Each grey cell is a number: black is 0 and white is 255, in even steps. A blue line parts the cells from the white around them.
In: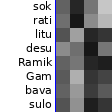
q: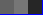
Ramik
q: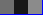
rati
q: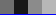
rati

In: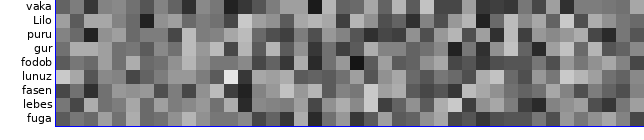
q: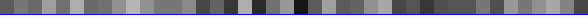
fodob
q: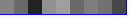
Lilo
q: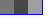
vaka
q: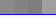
lebes

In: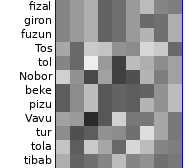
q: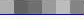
fizal
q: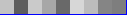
tola
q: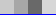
tola
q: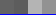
pizu
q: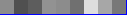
tur

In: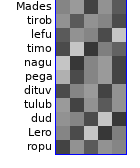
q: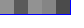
tirob
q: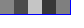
Lero
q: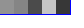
dud
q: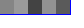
Mades
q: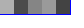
pega
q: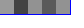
tulub

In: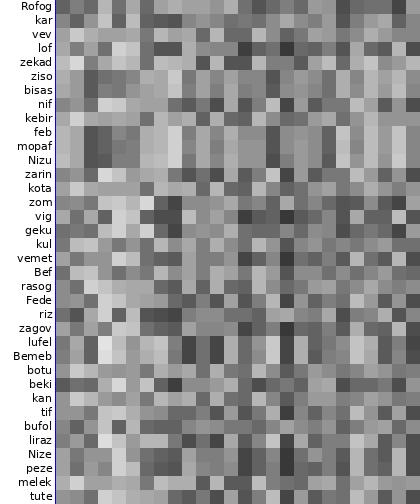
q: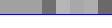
kota
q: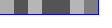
zekad
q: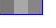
Nizu
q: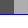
lof
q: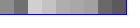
tute
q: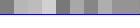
Nizu

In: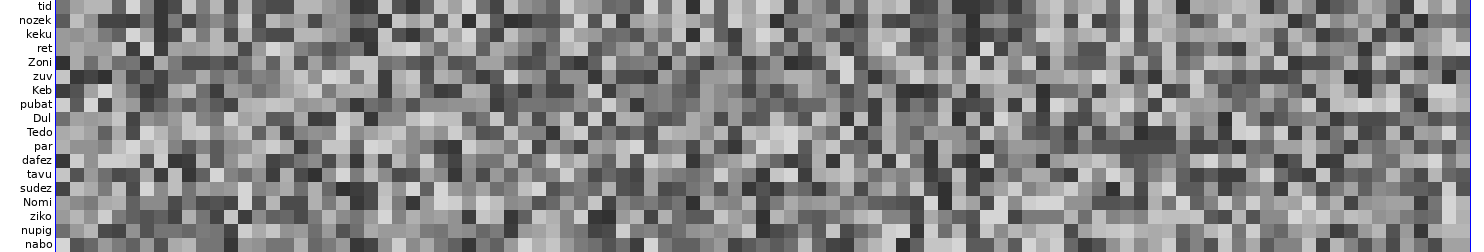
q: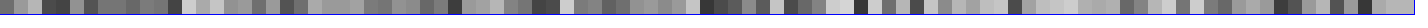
nupig
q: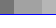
zuv
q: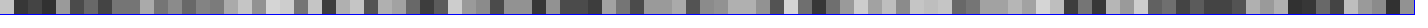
zuv
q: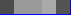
zuv
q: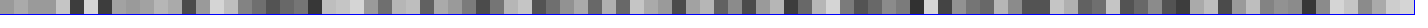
ret

